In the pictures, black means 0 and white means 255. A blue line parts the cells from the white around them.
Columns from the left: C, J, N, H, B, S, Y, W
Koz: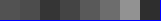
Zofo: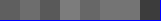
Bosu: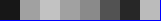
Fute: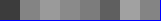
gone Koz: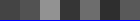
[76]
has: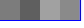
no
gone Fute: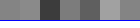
[154]

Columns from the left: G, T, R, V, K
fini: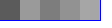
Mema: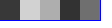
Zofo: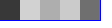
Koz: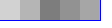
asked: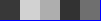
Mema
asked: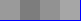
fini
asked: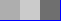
Zofo
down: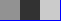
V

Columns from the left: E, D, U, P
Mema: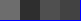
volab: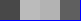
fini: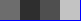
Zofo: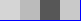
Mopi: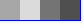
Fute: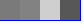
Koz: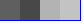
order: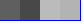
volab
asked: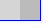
Zofo

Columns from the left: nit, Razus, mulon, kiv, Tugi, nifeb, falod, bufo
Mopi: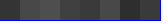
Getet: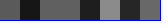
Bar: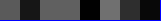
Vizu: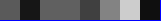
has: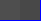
no
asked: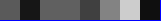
Vizu

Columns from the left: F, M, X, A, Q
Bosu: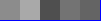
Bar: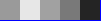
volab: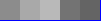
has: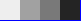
no
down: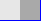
M

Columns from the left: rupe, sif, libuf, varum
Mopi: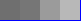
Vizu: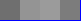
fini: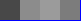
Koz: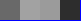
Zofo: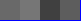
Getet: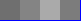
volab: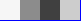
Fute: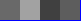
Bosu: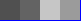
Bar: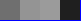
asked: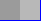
Mopi
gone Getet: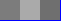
[132]
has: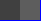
yes

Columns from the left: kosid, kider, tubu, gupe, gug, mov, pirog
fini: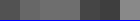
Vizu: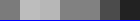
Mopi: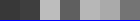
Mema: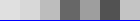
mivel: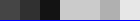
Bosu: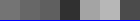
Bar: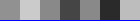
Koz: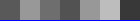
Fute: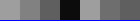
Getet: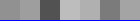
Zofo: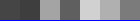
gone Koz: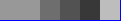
[89]
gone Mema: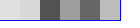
[196]

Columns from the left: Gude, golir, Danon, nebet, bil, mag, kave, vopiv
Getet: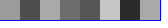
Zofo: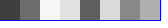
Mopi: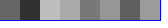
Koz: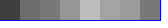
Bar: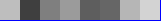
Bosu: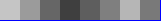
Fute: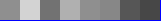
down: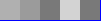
vopiv
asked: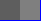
Bosu
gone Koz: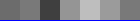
[163]
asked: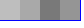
Mopi
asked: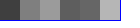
Bar
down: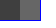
Gude
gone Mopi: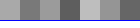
[49]

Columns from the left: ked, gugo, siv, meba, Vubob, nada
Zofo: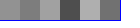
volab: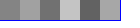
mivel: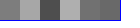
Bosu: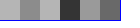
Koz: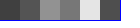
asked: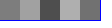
Zofo
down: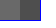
nada
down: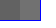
Vubob
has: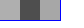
no

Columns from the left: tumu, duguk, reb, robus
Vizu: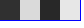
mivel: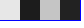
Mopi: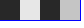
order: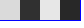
Vizu
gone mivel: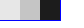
[34]
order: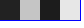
mivel
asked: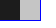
mivel
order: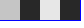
Mopi
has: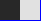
no
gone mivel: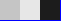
[34]

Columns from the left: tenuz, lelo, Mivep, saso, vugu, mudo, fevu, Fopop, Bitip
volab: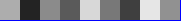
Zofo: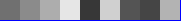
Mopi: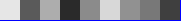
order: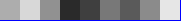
Mopi
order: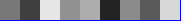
volab
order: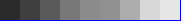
Mopi

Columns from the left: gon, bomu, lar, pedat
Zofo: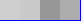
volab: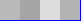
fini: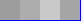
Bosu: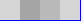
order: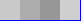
Zofo
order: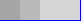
Bosu
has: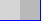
no
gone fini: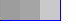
[173]
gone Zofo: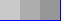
[207]

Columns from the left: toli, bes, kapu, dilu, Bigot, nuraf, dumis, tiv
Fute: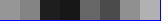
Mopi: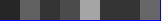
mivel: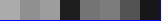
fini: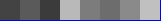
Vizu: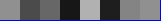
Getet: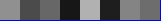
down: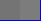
Bigot
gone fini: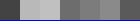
[59]
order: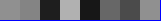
Vizu
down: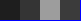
kapu

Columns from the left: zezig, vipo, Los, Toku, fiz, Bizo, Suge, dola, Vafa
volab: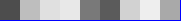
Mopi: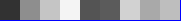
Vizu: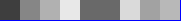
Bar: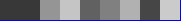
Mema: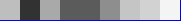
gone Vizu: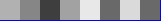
[184]
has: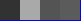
no
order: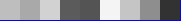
Mopi
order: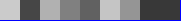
Bar
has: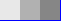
no

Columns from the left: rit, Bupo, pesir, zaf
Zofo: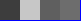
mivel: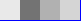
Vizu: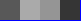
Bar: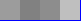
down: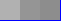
pesir
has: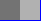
yes
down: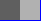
pesir
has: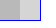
no

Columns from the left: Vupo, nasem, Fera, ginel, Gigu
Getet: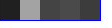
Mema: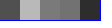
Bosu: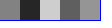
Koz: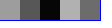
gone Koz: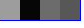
[177]
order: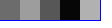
Koz
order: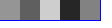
Bosu
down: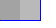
nasem
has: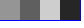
no
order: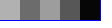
Koz
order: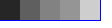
Bosu

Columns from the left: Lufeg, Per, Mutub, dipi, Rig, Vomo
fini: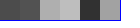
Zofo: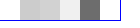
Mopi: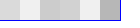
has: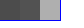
yes
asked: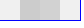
Mopi
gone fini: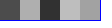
[82]
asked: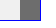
Zofo

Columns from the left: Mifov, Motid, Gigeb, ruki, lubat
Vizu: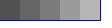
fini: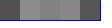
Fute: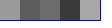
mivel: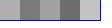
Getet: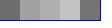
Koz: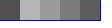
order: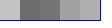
Getet
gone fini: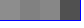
[86]
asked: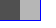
Koz
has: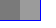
yes
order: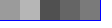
Vizu

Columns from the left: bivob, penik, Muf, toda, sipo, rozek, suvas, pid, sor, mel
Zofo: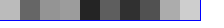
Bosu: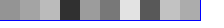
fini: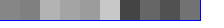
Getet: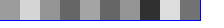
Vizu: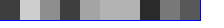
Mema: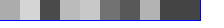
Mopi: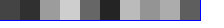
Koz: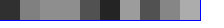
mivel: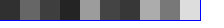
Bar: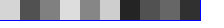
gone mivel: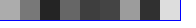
[55]
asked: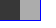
mivel
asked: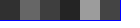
mivel
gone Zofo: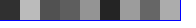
[206]
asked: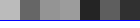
Zofo
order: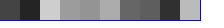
Mopi
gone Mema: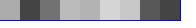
[74]

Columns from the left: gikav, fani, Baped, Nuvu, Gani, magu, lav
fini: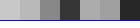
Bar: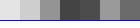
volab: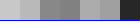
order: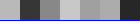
fini
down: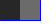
lav
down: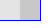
gikav

